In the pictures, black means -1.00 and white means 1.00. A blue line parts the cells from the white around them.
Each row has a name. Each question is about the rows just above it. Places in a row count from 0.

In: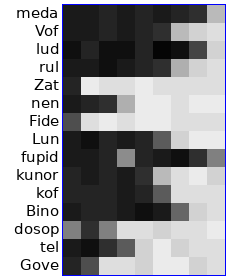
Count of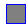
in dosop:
2
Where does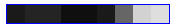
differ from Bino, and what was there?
3, [-0.80]
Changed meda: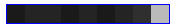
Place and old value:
1, [-0.80]
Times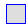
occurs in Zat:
6
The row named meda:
[-0.80 -0.80 -0.72 -0.80 -0.72 -0.80 -0.72 -0.63  0.46]
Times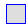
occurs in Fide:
5

